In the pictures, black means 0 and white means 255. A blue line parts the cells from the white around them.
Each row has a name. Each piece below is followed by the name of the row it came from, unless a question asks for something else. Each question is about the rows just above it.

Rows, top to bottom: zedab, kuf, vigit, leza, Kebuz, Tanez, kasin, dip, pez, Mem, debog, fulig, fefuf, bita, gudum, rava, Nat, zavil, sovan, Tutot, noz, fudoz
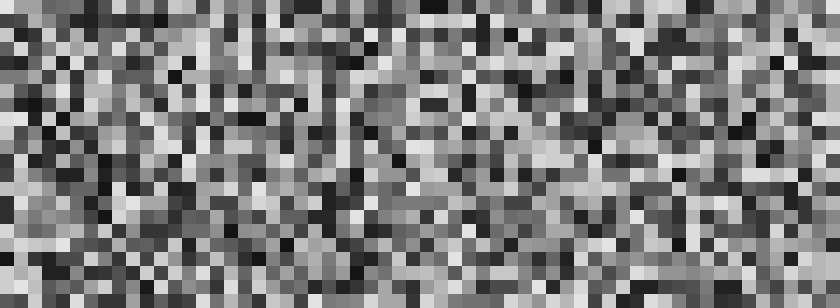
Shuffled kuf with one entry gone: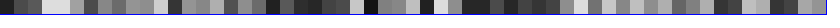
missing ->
[59]
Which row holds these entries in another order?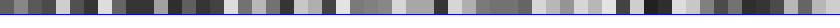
fudoz
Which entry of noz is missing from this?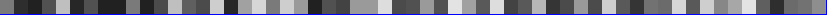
[26]
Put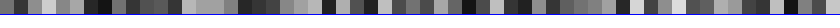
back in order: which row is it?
Mem

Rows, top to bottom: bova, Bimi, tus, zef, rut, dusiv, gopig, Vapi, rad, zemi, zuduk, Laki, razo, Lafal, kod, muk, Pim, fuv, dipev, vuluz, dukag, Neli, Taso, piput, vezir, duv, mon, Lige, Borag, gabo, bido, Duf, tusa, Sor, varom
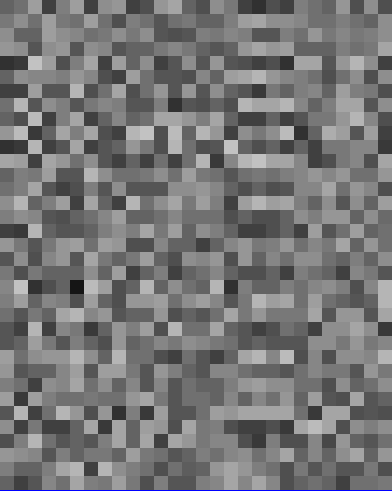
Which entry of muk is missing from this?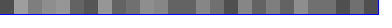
[106]
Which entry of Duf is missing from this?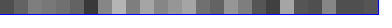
[72]
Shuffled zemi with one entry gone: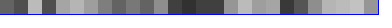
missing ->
[173]
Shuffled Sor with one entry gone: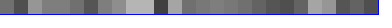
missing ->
[93]

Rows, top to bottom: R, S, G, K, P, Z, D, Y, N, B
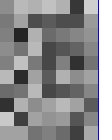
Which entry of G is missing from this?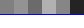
[121]
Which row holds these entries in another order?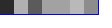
Z
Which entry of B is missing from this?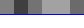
[170]

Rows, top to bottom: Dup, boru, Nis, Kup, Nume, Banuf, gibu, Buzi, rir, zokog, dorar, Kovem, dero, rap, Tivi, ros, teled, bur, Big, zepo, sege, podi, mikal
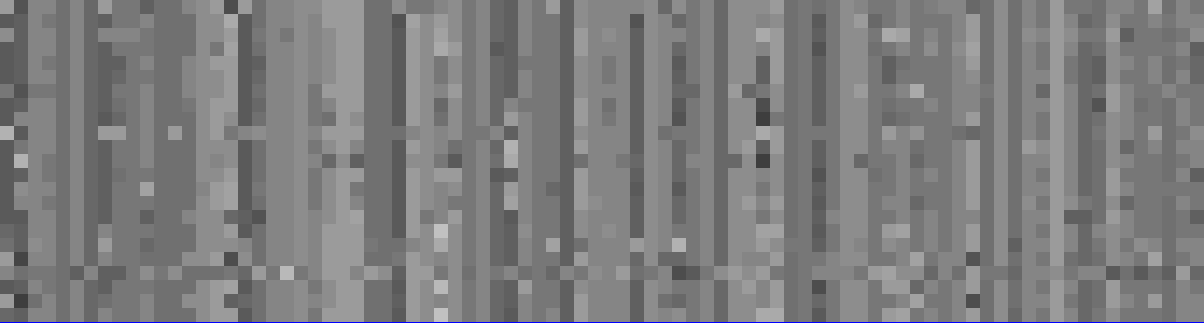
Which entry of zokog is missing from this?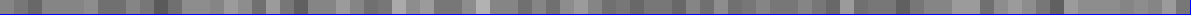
[147]
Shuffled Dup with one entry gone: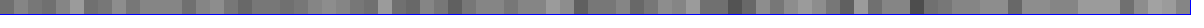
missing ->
[126]
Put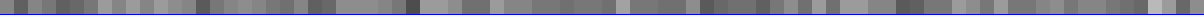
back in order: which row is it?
sege

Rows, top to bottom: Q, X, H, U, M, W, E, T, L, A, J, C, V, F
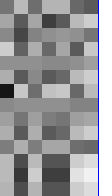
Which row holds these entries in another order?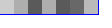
A
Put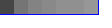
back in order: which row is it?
H
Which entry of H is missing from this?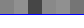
[151]
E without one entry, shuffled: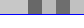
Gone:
[22]
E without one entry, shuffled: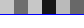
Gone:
[193]
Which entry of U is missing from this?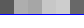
[98]

